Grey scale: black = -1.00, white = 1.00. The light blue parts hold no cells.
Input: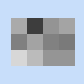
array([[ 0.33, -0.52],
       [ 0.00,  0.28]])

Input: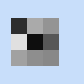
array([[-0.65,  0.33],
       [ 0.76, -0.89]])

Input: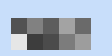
array([[-0.36,  0.01],
       [ 0.80, -0.52]])

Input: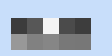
array([[-0.53, -0.32],
       [ 0.19,  0.01]])

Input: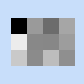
array([[-1.00,  0.21],
       [ 0.85,  0.07]])

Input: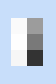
array([[ 0.96,  0.22],
       [ 0.99, -0.05]])
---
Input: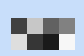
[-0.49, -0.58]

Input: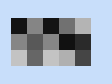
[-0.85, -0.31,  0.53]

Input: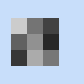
[ 0.60,  0.14, -0.07]

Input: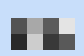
[-0.35,  0.61]

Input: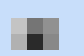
[ 0.54, -0.67]

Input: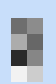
[-0.14, -0.19]
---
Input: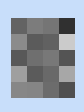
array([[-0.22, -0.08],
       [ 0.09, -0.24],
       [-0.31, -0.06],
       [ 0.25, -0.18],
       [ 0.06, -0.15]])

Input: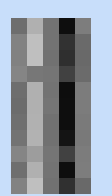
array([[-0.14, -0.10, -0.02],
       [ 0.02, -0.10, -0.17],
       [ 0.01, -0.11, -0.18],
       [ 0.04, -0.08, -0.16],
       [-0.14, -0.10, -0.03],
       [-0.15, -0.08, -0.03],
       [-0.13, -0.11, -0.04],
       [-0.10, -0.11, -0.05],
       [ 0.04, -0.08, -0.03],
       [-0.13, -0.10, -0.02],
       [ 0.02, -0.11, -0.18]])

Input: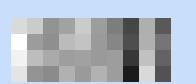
array([[ 0.71,  0.15,  0.59, -0.02,  0.37],
       [ 0.99,  0.12,  0.53,  0.05,  0.38],
       [ 0.90,  0.33,  0.26,  0.23,  0.51],
       [ 0.79,  0.09,  0.21,  0.23,  0.70]])

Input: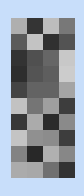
array([[ 0.37,  0.48],
       [-0.29, -0.62],
       [-0.60, -0.20],
       [-0.64, -0.26],
       [-0.47, -0.22],
       [ 0.52,  0.25],
       [-0.56, -0.66],
       [ 0.54,  0.10],
       [ 0.03,  0.38],
       [ 0.34, -0.12]])

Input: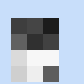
array([[-0.51, -0.78],
       [-0.24, -0.49],
       [ 0.71,  0.94],
       [ 0.62, -0.27]])

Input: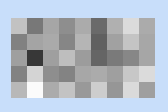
array([[ 0.52,  0.30,  0.34,  0.38,  0.34],
       [ 0.01,  0.33,  0.42,  0.26,  0.31],
       [ 0.25,  0.25,  0.22, -0.04,  0.30],
       [ 0.02,  0.11,  0.31,  0.25,  0.72],
       [ 0.44,  0.34,  0.20,  0.18,  0.25]])

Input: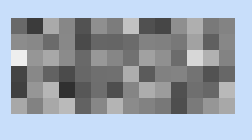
array([[-0.18,  0.33, -0.36, -0.03, -0.37,  0.12, -0.05],
       [ 0.10, -0.16, -0.42, -0.21,  0.02, -0.06, -0.25],
       [ 0.87,  0.32, -0.18,  0.05,  0.26, -0.15,  0.39],
       [-0.47, -0.23, -0.19, -0.12, -0.29,  0.03, -0.36],
       [-0.50,  0.43, -0.32, -0.39,  0.36, -0.37, -0.19],
       [ 0.32,  0.32, -0.23,  0.41,  0.02, -0.39,  0.18]])

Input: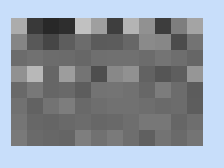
array([[ 0.35, -0.69,  0.51, -0.51,  0.14, -0.01],
       [ 0.04, -0.45, -0.15, -0.28,  0.08, -0.40],
       [-0.15, -0.15, -0.19, -0.12, -0.15, -0.14],
       [ 0.14, -0.20, -0.09,  0.07, -0.23, -0.26],
       [-0.18, -0.20, -0.27, -0.09, -0.19, -0.15],
       [-0.11, -0.10, -0.18, -0.11, -0.14, -0.15],
       [-0.08, -0.21, -0.15, -0.18, -0.07, -0.20],
       [-0.05, -0.19, -0.01, -0.04, -0.25, -0.17]])
